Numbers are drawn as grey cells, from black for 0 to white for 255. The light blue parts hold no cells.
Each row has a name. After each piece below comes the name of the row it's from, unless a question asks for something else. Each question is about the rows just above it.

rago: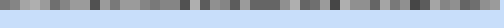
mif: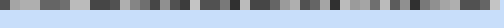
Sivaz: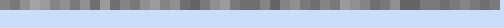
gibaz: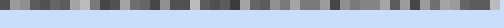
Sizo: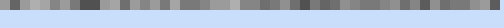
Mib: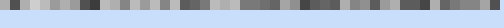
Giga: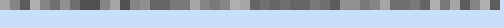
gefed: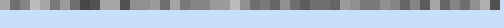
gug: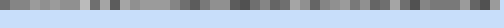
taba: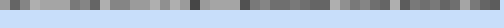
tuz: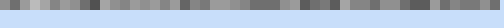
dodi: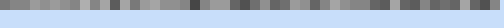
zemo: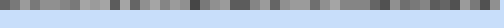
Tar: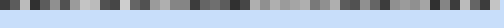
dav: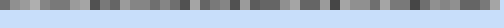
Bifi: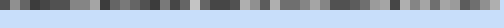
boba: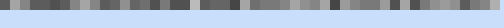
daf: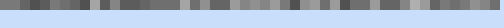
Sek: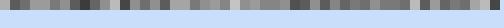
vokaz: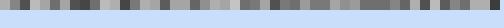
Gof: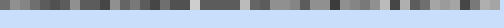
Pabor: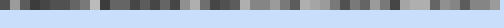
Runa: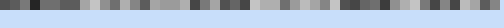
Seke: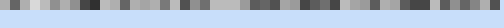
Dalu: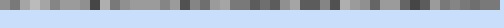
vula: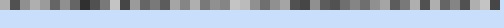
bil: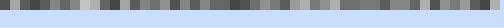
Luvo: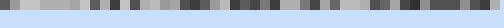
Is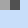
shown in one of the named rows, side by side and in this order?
yes
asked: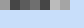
Seke

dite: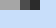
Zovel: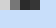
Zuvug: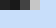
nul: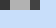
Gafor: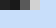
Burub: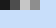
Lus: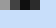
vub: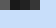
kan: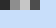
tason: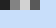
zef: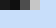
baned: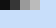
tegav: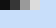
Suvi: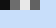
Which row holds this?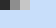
kan
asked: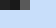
Gafor
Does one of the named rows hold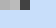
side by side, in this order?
no

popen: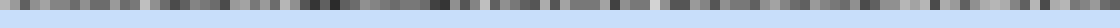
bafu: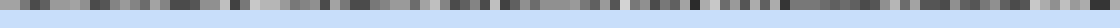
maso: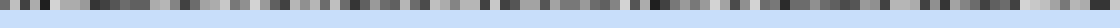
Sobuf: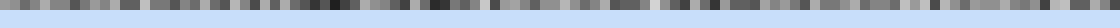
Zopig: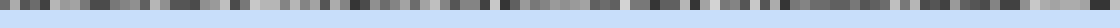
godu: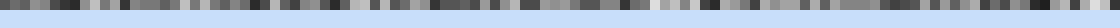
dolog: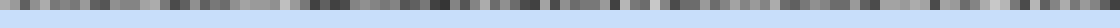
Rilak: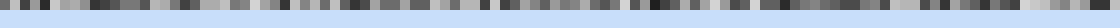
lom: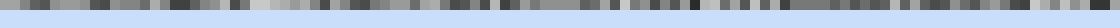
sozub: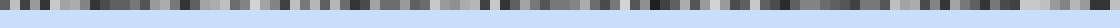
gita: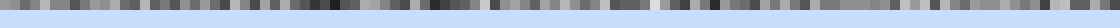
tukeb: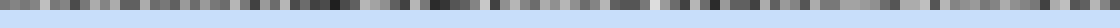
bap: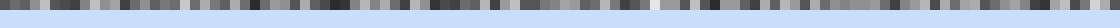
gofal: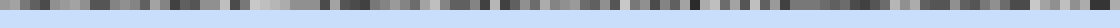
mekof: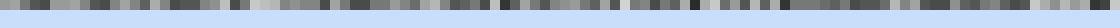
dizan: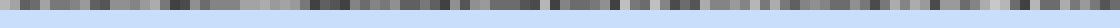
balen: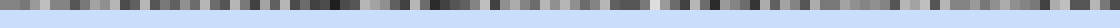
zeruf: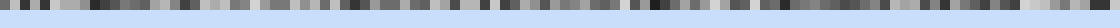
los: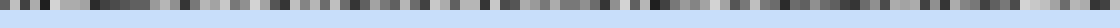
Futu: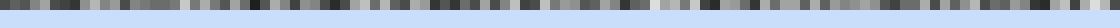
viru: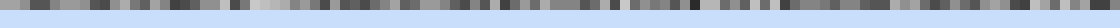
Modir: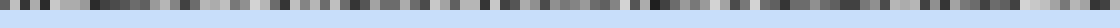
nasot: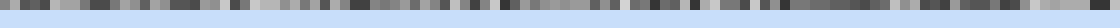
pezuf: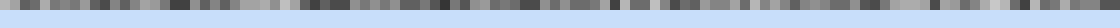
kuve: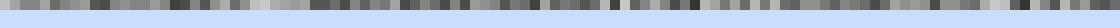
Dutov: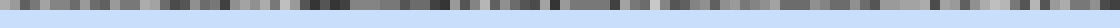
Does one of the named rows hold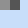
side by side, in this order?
yes
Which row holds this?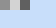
los
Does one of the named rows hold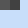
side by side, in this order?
yes
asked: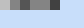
Zopig
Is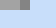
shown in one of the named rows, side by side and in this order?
yes

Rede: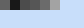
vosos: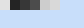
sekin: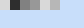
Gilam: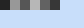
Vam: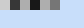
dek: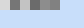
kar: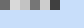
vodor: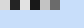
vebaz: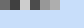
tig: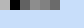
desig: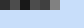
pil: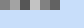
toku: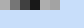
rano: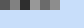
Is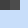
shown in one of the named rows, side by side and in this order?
no
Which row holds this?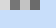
dek
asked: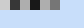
Vam
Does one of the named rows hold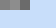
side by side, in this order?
no
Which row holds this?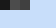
desig
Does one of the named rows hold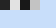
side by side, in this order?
yes
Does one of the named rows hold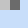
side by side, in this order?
yes

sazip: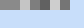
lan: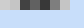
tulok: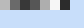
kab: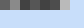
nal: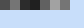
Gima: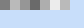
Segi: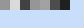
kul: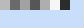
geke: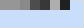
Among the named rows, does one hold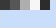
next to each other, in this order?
yes
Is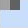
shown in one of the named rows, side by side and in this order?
no
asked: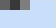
lan
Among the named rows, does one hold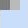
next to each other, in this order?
yes

